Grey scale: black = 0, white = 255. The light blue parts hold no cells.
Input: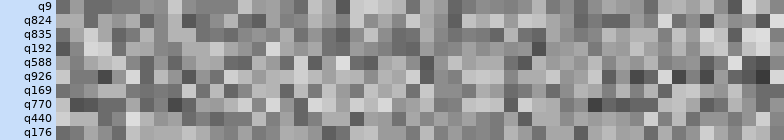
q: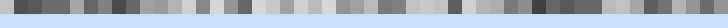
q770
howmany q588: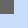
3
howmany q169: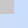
3
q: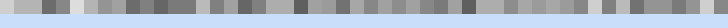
q440

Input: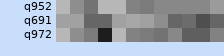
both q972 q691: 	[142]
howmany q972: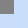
2
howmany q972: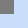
2
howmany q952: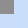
1
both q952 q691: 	[142]
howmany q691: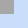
1
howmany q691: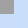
4

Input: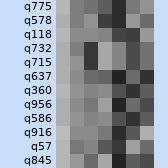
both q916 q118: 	[139]
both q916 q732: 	[174]

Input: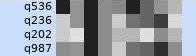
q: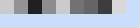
q236
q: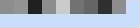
q987
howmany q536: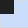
3
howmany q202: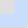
2
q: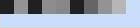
q536
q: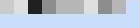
q202
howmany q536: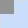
2

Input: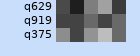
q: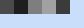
q629
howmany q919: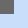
2
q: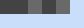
q919
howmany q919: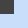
3

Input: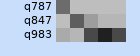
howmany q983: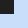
1
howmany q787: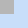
0
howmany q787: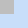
4
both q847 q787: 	[190]
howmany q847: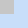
0

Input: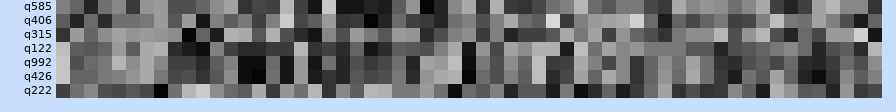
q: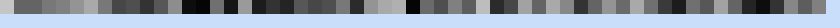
q426
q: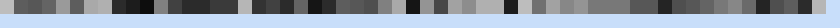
q122

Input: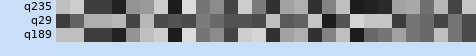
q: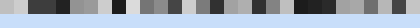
q235
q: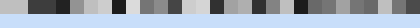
q189
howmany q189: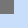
4
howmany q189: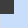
2
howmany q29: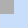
2

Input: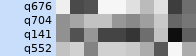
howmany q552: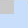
1
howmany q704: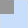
1
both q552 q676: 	[246]
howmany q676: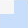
2
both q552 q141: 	[194]
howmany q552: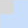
0

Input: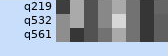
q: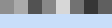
q532
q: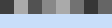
q219

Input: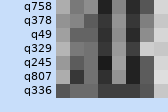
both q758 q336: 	[86]
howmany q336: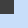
3

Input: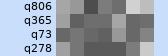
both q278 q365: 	[160]
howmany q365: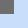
3
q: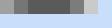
q278
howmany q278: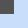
0
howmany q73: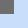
0
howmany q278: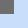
0
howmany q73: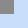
0

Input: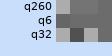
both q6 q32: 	[108]
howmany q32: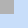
0
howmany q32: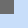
1
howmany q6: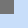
0

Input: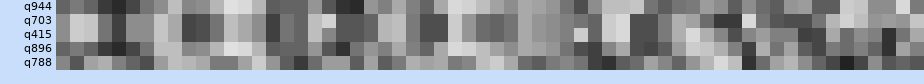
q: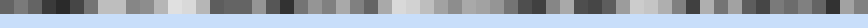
q896
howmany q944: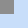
8
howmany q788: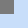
5

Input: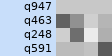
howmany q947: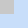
4
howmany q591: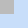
2
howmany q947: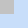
0
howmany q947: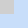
0

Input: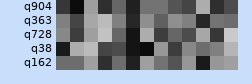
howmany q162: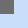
3
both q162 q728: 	[159]
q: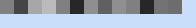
q363

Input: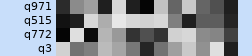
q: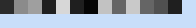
q971
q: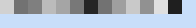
q3
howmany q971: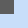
0
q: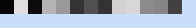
q772
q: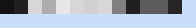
q515
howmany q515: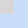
3

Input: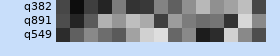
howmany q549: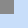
3
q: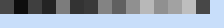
q382

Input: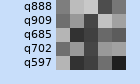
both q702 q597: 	[111]
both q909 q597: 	[111]
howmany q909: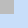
0

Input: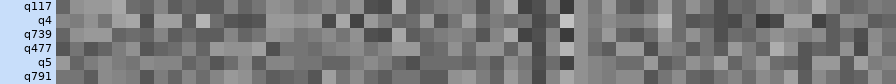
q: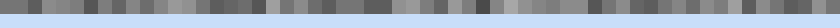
q791
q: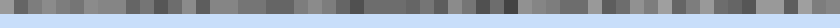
q5
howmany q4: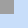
6
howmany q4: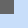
2
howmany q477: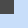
2

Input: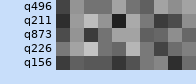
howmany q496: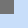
3
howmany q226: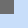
1

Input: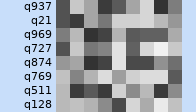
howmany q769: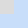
3
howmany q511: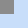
2
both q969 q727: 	[97]

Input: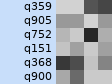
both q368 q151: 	[195]
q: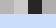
q752
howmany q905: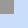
3
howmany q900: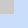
2
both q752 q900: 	[202]
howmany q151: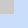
1
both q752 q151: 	[202]

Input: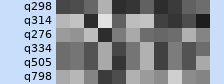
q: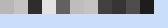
q314
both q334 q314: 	[65]
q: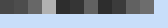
q298
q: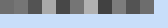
q334
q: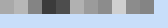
q798
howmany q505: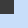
0

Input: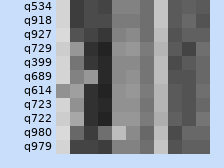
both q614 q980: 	[111]
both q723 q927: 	[83]
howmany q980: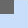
4

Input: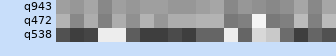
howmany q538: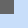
4
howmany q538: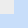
3
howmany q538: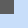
1
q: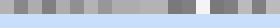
q472
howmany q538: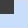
5

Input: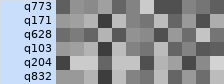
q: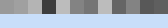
q103
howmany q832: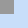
3

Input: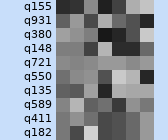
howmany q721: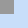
3
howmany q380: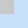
1
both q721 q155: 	[138]
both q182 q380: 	[81]
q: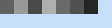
q931
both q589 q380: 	[145]
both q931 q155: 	[174]

